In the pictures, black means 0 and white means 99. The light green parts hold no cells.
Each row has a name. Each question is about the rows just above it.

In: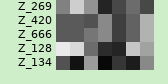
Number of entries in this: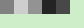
5
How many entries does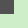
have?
1
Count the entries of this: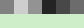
6
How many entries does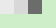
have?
3
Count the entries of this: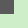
1

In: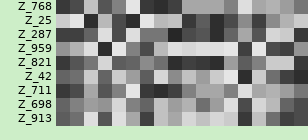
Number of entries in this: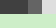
4
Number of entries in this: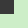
1
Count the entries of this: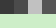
4

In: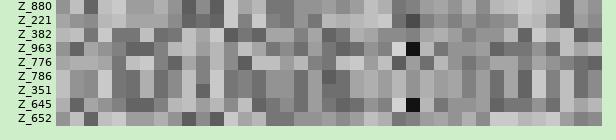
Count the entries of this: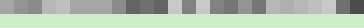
26
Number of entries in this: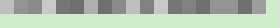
19
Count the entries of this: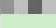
4
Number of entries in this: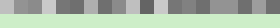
20
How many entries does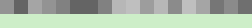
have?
18

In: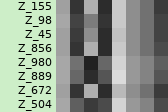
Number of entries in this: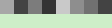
8
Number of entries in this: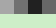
4
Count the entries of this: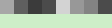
8

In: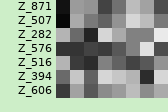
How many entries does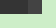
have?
3
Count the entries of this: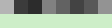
8
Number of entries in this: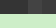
4
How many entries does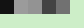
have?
5
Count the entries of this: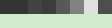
8
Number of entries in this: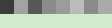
8
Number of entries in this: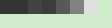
7

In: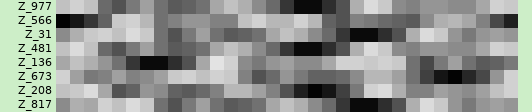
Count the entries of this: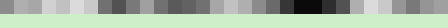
32
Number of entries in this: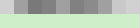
10

